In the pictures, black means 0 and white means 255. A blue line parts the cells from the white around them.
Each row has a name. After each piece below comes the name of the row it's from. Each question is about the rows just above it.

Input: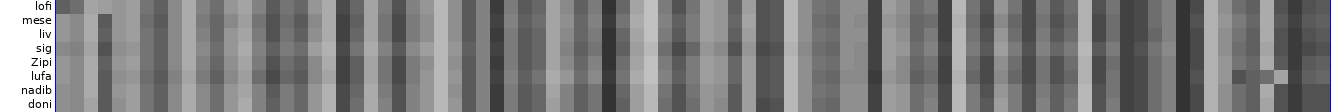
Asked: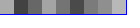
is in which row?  liv
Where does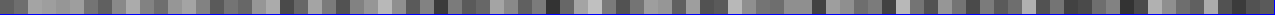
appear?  lofi
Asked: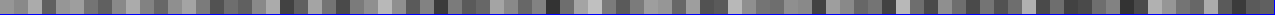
Zipi
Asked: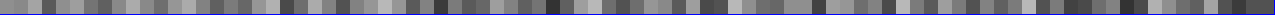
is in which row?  doni
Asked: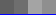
mese

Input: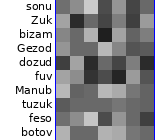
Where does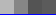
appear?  Gezod
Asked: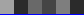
dozud
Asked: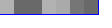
botov
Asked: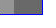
Gezod

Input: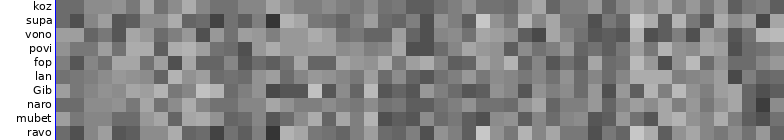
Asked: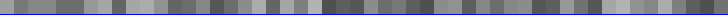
mubet
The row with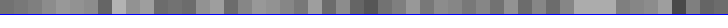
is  lan
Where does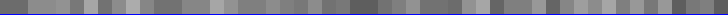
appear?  koz

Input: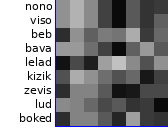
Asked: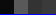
nono
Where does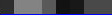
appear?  zevis

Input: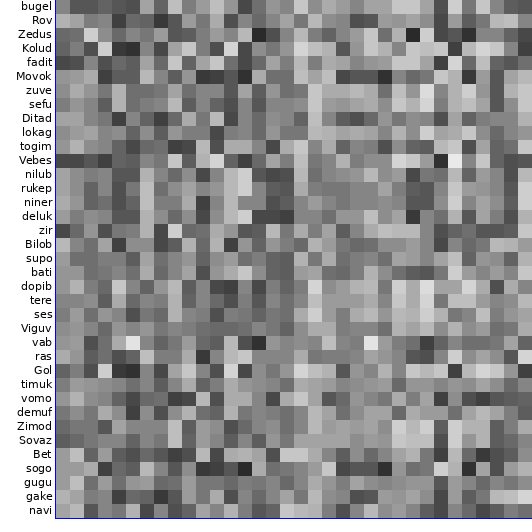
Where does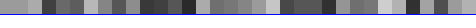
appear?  sogo
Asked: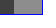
Bilob

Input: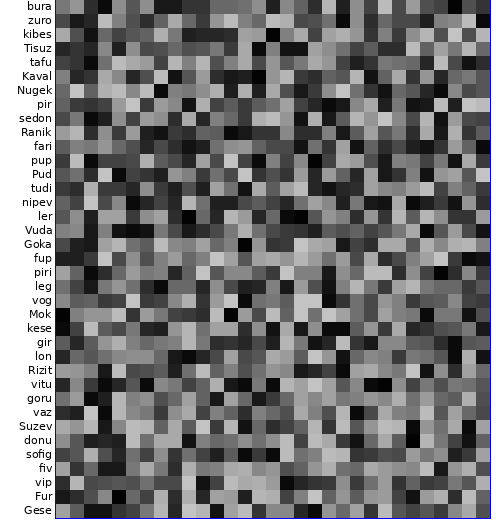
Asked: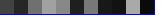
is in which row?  nipev
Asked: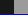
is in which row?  leg
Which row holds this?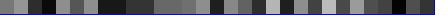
bura
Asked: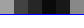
pir

